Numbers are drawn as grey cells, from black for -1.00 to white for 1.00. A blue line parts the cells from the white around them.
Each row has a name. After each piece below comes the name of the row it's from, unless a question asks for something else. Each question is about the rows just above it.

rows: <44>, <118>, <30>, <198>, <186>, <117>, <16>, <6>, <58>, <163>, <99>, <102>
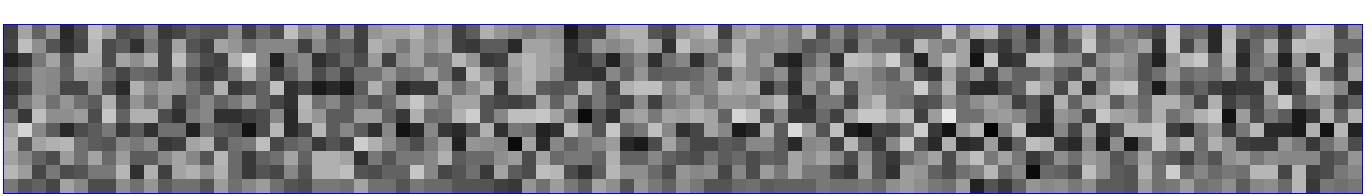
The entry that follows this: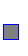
| 0.43 |
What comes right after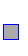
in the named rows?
| 0.06 |
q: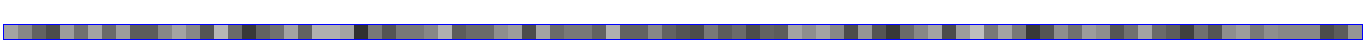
<163>

